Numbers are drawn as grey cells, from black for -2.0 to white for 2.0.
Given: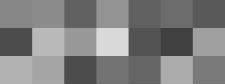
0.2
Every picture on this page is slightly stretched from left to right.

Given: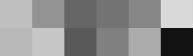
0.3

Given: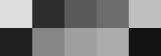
-1.3

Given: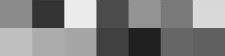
-1.2

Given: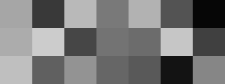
-1.1

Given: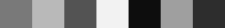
0.9

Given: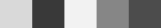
-1.1

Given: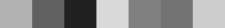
-0.5

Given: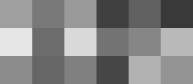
-0.1
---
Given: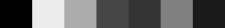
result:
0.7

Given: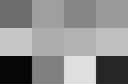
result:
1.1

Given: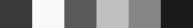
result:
1.0

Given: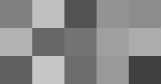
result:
1.0

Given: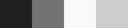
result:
1.2

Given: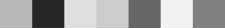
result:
1.5

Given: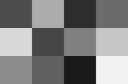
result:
1.4

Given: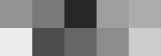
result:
1.2

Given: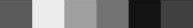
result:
0.5

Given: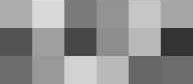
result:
1.3
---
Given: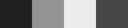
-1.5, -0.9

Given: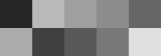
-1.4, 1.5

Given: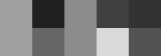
0.5, -0.7

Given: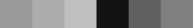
0.4, 0.0

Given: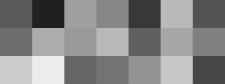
-0.6, -0.9

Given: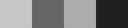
1.1, -1.5

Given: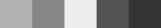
0.8, -1.2

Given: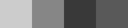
1.2, -0.6

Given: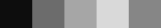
-1.8, 0.1

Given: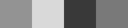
0.3, -0.1
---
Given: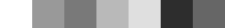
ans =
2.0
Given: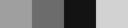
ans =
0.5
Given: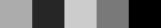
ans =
0.7
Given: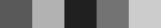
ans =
-0.6
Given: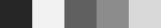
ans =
-1.4
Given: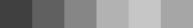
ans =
-1.0
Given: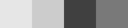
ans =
1.6
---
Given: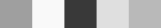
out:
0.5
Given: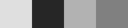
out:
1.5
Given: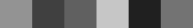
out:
0.3
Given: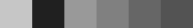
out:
1.1
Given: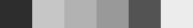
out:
-1.3
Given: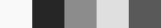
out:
1.9
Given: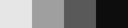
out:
1.6
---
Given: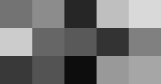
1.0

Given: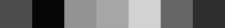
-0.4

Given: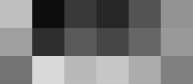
-0.7

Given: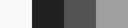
-0.7

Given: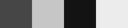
-1.7

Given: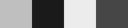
1.7

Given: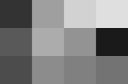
1.3

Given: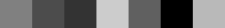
-2.0
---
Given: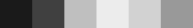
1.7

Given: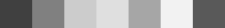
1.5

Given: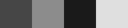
1.5

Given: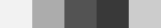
-1.1

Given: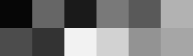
-0.1

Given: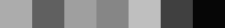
0.1

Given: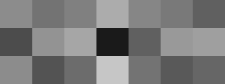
0.7

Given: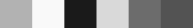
1.4

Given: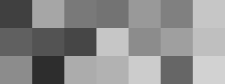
-0.2

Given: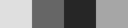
0.6
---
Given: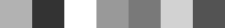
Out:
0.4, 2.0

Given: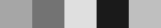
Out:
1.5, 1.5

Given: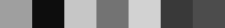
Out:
-0.2, 1.3

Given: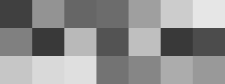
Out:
-0.7, 1.6

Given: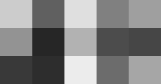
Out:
0.8, 1.7

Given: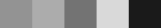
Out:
-0.2, 1.4
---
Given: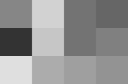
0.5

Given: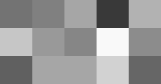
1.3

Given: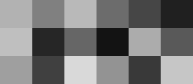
-1.1

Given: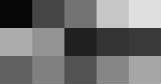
0.1

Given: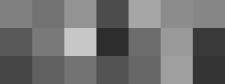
0.5

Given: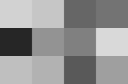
-0.6

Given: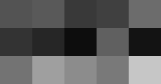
-0.1

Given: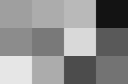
-0.8

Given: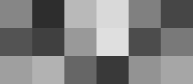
0.3
